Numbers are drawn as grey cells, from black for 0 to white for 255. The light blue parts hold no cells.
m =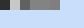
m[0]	47
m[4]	131
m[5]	127

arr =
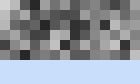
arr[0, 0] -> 211
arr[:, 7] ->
[87, 78, 49, 50, 107, 90]
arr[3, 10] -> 160
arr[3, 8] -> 88
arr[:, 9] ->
[132, 125, 132, 137, 122, 131]
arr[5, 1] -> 103
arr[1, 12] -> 106
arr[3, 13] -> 131
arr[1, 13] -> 139
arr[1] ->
[189, 132, 168, 81, 111, 83, 74, 78, 156, 125, 134, 154, 106, 139]
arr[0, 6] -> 149
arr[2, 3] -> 99
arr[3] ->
[136, 164, 112, 66, 69, 182, 169, 50, 88, 137, 160, 125, 174, 131]
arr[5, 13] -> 190
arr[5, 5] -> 108
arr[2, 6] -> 115
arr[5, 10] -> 137
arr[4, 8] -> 171
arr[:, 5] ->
[114, 83, 86, 182, 193, 108]

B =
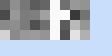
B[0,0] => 104
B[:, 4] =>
[101, 160, 111, 148]
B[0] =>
[104, 143, 119, 92, 101, 249, 112, 152, 147]
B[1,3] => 127
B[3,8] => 176
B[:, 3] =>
[92, 127, 80, 155]
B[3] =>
[210, 138, 152, 155, 148, 249, 81, 226, 176]
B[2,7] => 185
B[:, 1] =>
[143, 152, 142, 138]

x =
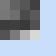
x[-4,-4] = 122
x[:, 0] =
[122, 119, 61, 83]
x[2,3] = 81
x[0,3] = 64
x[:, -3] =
[98, 110, 63, 122]

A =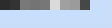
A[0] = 44
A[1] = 51
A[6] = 160
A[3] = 116

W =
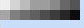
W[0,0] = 238
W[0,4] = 157
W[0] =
[238, 212, 187, 158, 157, 138, 103, 84]
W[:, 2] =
[187, 110]

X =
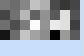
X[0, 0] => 119
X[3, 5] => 3
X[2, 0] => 111
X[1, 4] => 145
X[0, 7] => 69
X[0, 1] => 108
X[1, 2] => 183
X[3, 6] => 154
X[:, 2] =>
[134, 183, 124, 196]
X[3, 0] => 21
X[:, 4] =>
[176, 145, 147, 141]

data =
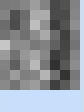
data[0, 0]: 122
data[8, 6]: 89
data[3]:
[115, 130, 112, 140, 169, 108, 64, 122]
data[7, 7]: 120
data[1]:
[131, 79, 108, 171, 172, 75, 75, 134]
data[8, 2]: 145
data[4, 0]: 198
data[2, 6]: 82
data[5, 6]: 73
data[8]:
[137, 116, 145, 156, 123, 63, 89, 129]
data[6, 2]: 141
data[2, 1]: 77
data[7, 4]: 180
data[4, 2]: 141
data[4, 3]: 121
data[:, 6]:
[82, 75, 82, 64, 69, 73, 87, 51, 89]
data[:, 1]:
[123, 79, 77, 130, 140, 114, 95, 155, 116]
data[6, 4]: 119
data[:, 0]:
[122, 131, 108, 115, 198, 155, 130, 126, 137]
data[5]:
[155, 114, 151, 164, 135, 61, 73, 132]

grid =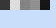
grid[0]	55
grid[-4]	221
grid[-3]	131

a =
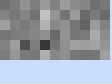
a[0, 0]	112
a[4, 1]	158
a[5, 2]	122
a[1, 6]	116
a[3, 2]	128
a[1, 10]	107
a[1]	[131, 120, 133, 114, 193, 148, 116, 156, 107, 123, 107]
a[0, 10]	119
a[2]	[160, 129, 121, 131, 178, 135, 144, 116, 100, 156, 129]
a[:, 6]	[155, 116, 144, 147, 145, 144]
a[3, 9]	170
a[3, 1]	124
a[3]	[117, 124, 128, 135, 142, 105, 147, 118, 121, 170, 140]
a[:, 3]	[126, 114, 131, 135, 125, 120]
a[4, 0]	130

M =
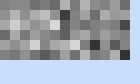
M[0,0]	130
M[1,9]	110
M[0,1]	136
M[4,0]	162
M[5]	[129, 120, 144, 116, 91, 113, 159, 113, 180, 121, 132, 175, 51]
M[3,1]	170
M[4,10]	145
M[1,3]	173
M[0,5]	107
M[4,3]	208
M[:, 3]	[113, 173, 146, 158, 208, 116]
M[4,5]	169
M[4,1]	143
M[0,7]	121
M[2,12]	72
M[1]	[144, 180, 143, 173, 189, 146, 61, 129, 161, 110, 172, 153, 159]
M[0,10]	130
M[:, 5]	[107, 146, 215, 124, 169, 113]
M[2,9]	127
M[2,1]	205
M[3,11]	140
